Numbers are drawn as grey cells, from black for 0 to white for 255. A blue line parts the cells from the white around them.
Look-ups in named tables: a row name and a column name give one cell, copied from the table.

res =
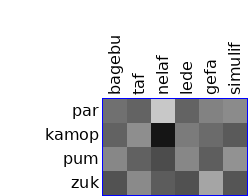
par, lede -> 99
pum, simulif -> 146
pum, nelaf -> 76
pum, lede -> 135
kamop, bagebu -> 98
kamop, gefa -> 107
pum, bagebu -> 135
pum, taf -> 97
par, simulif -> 139
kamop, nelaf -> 21
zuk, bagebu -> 82
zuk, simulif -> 85
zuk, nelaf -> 92
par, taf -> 99
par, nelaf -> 200
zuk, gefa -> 165
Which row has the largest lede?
pum

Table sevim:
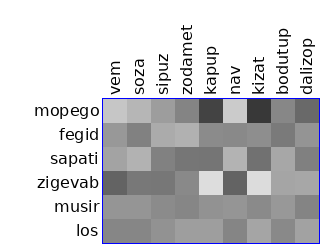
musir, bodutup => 152
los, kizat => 165
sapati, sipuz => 129
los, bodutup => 137
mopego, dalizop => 105
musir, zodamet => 134
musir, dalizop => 132
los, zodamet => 158
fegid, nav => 137
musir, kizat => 138
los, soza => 134
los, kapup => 158
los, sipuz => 146
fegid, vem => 152
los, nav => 133
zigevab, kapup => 221
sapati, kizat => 113
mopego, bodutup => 135

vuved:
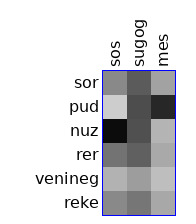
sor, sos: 137
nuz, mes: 180
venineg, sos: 178
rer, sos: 115
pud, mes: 39
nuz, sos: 12
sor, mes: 162
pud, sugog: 77
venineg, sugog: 157
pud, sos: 205
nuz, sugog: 80
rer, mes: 169
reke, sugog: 118
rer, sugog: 96
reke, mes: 168
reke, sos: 137

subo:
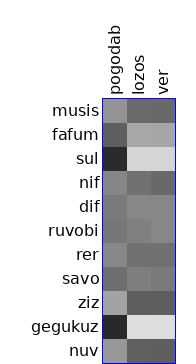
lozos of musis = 106
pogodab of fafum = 95
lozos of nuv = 96
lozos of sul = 213
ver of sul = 213
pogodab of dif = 122
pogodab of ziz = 162
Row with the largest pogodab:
ziz

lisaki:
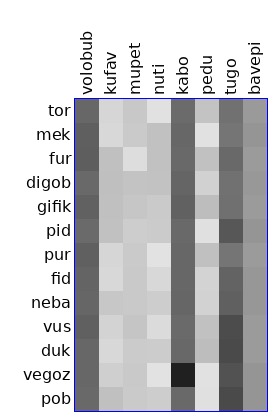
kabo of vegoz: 32
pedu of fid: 211
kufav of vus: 211
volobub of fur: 94
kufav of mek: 216
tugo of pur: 117
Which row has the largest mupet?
fur

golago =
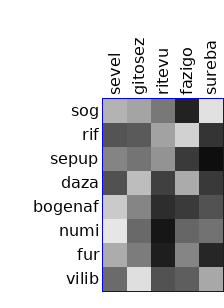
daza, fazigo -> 171
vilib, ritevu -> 82
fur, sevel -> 172
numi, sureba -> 114
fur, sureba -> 38
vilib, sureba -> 168
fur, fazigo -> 133
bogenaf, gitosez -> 133
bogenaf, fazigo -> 58
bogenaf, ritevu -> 45

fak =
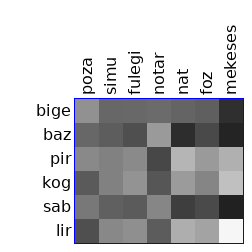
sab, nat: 62
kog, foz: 133
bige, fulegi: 104
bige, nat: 100
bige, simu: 103
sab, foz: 74
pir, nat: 181
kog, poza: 90
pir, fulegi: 138
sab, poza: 120
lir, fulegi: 143
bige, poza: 145
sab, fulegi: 91
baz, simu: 93
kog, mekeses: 192
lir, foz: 163
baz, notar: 154

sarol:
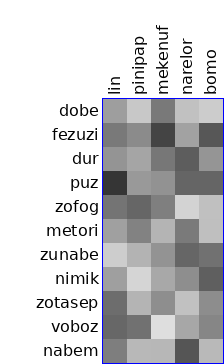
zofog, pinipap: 102
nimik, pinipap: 213
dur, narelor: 93
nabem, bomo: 185
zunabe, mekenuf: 147
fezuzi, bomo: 87
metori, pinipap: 130
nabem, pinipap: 184
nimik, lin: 159
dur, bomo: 149
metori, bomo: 191
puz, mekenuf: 146
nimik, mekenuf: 168
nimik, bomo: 95
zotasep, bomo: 141
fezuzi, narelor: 162
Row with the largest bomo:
dobe

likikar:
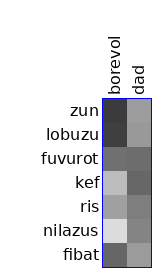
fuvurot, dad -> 109
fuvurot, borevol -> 112
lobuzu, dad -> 153
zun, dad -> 157
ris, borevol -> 160
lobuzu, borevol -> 63
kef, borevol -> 188
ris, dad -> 126
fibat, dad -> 155
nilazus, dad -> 132
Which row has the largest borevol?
nilazus

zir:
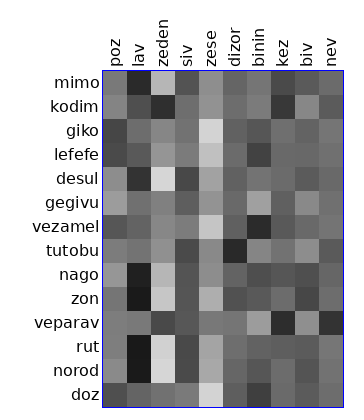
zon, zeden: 198
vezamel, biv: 105
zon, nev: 109
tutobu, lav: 115
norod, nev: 114
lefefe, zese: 192
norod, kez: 108
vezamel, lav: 99
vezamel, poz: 86
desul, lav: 51

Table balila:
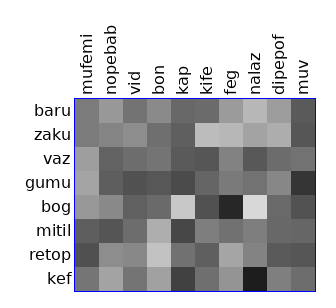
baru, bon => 138
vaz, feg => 130
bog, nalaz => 216
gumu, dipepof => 135
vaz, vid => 109
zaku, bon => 111
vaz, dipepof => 108
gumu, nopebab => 94
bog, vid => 96
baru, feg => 155
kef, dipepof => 127
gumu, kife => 101
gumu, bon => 87
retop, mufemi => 80
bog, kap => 200
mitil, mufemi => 94
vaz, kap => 90
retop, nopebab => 141
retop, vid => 136
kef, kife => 111
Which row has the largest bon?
retop

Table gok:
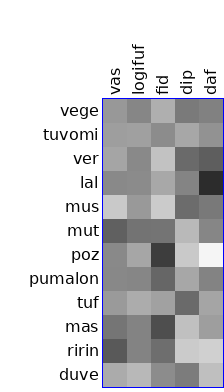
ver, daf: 94
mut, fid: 116
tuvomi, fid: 140
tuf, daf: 165
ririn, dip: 203
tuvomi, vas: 158
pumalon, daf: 131
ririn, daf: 208
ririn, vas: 89
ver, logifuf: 137
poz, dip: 201

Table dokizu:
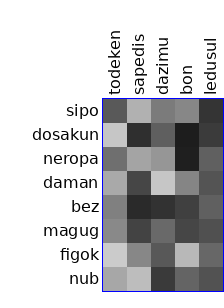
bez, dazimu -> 50
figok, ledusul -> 103
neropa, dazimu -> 150
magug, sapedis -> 67
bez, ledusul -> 96
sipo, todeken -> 89
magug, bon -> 70
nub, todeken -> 167
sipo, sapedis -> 177
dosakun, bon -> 29
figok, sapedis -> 135
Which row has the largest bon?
figok

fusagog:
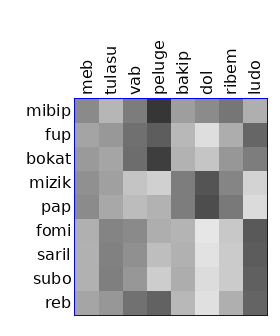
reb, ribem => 175
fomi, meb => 176
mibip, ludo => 175
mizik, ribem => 133
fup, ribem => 173
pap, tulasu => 168
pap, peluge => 178
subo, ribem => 203
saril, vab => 144
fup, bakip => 184

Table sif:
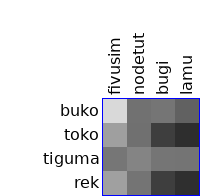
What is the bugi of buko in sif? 117
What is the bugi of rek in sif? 62
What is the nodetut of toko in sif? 112
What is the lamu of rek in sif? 47
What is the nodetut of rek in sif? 116
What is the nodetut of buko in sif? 113
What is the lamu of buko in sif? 97
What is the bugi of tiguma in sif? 117
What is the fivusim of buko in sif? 217
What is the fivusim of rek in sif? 160
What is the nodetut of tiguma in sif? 132
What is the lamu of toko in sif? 46
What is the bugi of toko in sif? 62
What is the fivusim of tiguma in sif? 118

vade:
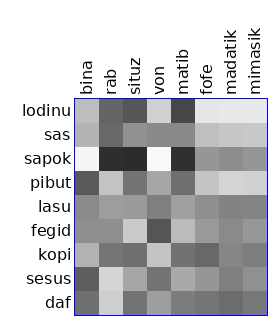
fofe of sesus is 150
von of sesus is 116
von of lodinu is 208
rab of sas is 104
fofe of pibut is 196
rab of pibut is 195
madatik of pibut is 212
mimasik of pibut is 209
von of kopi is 195
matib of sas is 137
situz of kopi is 111
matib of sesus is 169
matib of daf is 124
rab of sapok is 46
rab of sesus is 213
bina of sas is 180
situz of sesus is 166
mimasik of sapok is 150
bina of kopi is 178
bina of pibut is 89

